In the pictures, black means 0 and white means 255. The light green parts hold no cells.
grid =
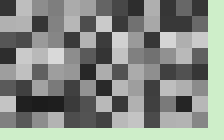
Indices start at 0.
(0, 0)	52
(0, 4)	171
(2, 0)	85
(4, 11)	82
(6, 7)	55
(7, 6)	67
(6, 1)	32
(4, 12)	54
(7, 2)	141
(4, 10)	65
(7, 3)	180
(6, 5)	82
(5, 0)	89
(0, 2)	141
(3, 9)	114
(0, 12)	54
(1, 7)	57
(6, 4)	57
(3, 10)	146
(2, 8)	153
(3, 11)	186
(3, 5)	90
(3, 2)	185
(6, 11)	37
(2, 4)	57
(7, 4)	76
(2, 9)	53
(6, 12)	184
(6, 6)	186

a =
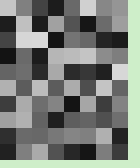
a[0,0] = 197
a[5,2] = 188
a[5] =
[177, 92, 188, 92, 172, 78, 196, 100]
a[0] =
[197, 128, 67, 28, 105, 208, 135, 149]
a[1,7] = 158
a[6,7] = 131
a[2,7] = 27
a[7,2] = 99
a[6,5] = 166
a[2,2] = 215
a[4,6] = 32
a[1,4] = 83
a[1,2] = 28
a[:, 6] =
[135, 107, 36, 140, 32, 196, 61, 80, 176, 125]
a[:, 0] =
[197, 29, 68, 19, 100, 177, 61, 160, 47, 33]
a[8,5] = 128
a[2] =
[68, 214, 215, 20, 116, 103, 36, 27]
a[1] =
[29, 192, 28, 161, 83, 22, 107, 158]
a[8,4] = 133
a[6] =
[61, 171, 110, 132, 20, 166, 61, 131]
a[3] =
[19, 106, 28, 182, 187, 196, 140, 126]
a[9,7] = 60
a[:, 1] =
[128, 192, 214, 106, 110, 92, 171, 177, 106, 127]

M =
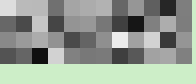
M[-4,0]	221
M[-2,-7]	100
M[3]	[83, 101, 16, 210, 129, 120, 122, 63, 88, 162, 167, 128]
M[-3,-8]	148
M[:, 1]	[186, 74, 154, 101]
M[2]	[137, 154, 172, 146, 74, 100, 143, 236, 161, 210, 57, 149]
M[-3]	[103, 74, 198, 69, 148, 152, 119, 64, 22, 128, 173, 125]
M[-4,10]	38
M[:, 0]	[221, 103, 137, 83]
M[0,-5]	102

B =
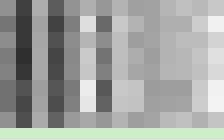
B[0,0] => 144
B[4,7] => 187
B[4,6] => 128
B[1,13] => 241
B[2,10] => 179
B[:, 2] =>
[173, 163, 166, 169, 169, 158, 161, 170]
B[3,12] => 197
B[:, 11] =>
[192, 174, 187, 183, 183, 157, 164, 191]
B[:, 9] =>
[162, 161, 165, 157, 162, 156, 160, 165]
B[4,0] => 130
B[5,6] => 88
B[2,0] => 140
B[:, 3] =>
[92, 67, 81, 68, 72, 85, 77, 99]
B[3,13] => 223
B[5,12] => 202
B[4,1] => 53
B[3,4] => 136
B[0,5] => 174
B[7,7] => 179
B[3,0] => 123
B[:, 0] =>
[144, 118, 140, 123, 130, 113, 114, 146]
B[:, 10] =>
[182, 174, 179, 179, 182, 157, 163, 186]
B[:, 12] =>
[186, 204, 187, 197, 191, 202, 205, 176]
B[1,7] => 200
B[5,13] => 240
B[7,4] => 153
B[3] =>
[123, 48, 169, 68, 136, 203, 115, 190, 172, 157, 179, 183, 197, 223]
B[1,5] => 222

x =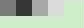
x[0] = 121
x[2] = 168
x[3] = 220
